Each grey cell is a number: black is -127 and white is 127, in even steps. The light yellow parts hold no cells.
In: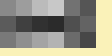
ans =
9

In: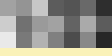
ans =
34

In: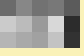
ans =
-20

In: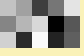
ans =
66

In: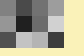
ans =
1

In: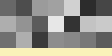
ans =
-23

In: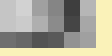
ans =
69

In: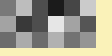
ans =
-6

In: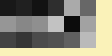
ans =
-103
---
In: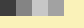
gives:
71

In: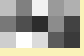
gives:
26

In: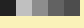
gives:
-29

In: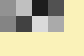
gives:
-98

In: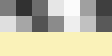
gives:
32

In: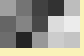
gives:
-77

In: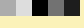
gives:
-13

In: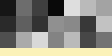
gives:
58
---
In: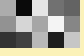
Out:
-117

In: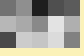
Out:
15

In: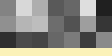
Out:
88

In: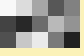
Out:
92

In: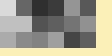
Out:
-24

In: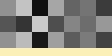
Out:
66

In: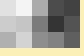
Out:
117

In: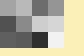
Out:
57

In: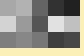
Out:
49
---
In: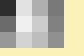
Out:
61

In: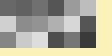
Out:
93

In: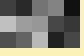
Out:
56

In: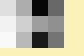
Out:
-101

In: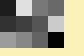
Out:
-28

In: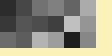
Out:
51

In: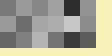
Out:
51

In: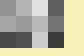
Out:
76
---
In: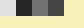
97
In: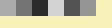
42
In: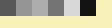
-39
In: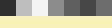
-79
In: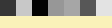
-73
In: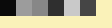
-117
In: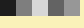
-98
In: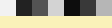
114
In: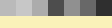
58
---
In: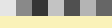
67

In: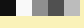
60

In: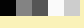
77

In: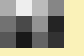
59

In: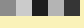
52

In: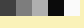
47
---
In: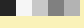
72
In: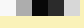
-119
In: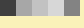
66
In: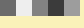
2
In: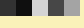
84
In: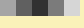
-78
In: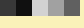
82
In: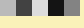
92
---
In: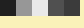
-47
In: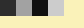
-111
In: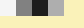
-98
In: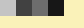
-18
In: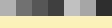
37
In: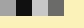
71
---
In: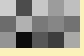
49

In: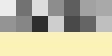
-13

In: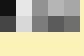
103

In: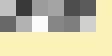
-70

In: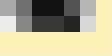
-15

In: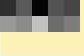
-38
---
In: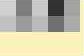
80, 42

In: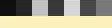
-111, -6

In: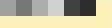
32, -81

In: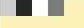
76, -4

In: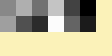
8, -100

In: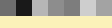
-17, 35

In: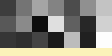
-66, 125

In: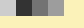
77, 29

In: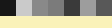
-104, -39
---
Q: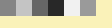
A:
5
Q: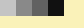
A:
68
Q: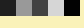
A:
-96
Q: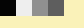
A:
-123
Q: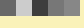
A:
-23
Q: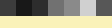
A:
-67
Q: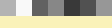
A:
51
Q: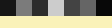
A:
-105
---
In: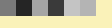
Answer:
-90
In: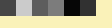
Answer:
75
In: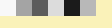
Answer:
36
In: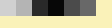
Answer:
52
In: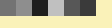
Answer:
14
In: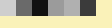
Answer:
-21
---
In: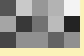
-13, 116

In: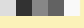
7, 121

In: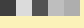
-45, 91

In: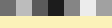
-99, 108

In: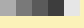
-37, 102

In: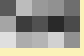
-46, 95

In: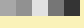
97, 97
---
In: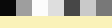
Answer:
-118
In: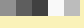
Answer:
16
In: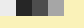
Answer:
108
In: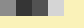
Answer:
11
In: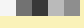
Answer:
117
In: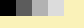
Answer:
-126
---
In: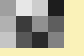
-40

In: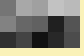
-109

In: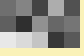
68

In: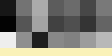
1

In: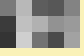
-12

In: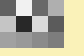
25
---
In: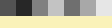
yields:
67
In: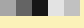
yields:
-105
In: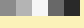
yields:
118
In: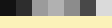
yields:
49
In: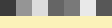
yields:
-26
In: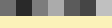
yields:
43
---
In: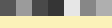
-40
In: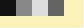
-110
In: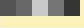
-43
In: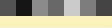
-44
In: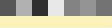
-39
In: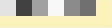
99
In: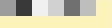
27
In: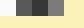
122
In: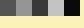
-43
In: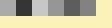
42
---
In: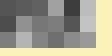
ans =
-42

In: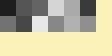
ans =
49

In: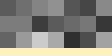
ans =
-10

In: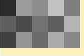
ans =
-32

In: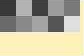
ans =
-43

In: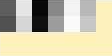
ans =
122
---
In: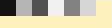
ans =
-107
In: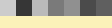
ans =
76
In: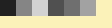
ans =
-94
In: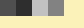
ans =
-48
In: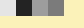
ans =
101
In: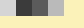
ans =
85
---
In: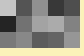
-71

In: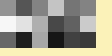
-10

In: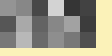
-74

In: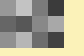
-4

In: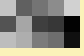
12

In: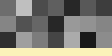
-39

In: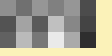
22
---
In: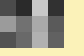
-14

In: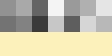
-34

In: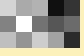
-12

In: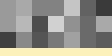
17

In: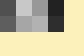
37

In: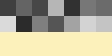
35

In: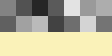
-17

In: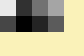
-126

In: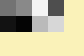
-123
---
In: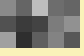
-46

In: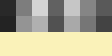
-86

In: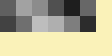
-31

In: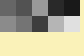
-25

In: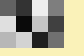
95

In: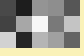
-61

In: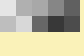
101

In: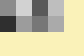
12

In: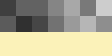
-64

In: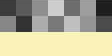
-68
